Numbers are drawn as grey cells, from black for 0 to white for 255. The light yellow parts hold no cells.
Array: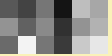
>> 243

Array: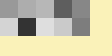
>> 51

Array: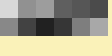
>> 66

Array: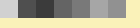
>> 79

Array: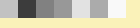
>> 60

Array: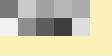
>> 142
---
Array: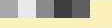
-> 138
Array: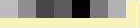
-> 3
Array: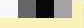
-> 101
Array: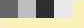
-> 189
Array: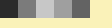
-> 199
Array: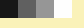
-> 96
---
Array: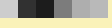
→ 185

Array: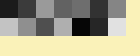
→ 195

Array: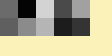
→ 181

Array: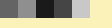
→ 143

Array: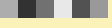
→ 173

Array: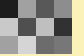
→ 201

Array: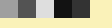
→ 159

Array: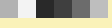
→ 190

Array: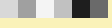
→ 216

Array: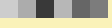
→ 183
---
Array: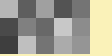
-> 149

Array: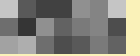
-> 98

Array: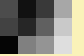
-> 222

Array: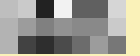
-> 119

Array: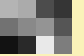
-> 125

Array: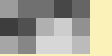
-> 187

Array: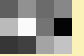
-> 195

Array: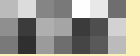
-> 187

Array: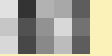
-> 93
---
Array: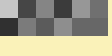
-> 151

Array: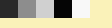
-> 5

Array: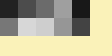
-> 159

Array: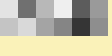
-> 92

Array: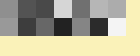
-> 182

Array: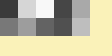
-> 70
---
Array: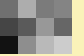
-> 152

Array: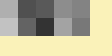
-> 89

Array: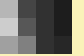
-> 49

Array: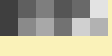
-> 126

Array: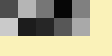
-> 118

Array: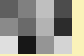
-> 179
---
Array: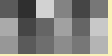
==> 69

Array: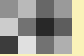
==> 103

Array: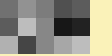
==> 80

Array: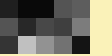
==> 84

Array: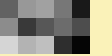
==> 119

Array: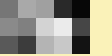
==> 41

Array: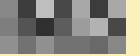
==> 60
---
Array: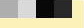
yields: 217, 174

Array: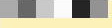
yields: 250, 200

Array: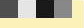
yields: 229, 136

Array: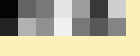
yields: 240, 228

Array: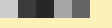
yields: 204, 165

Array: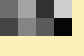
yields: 206, 164

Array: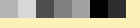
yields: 216, 181

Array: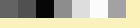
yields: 251, 221

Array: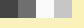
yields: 250, 198
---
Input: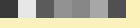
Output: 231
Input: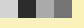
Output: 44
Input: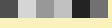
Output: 213
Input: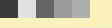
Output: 225
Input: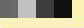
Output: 194
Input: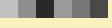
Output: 142
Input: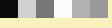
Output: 209
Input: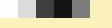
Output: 219
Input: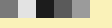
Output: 227
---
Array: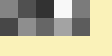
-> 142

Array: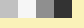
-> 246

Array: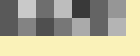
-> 131

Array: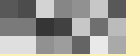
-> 223

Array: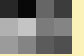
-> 132

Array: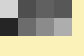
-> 108

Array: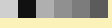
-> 17

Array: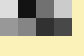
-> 133

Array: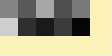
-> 47
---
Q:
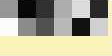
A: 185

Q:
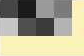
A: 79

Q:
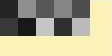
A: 197

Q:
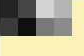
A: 15

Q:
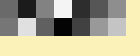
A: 65

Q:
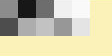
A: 194

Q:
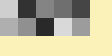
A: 41
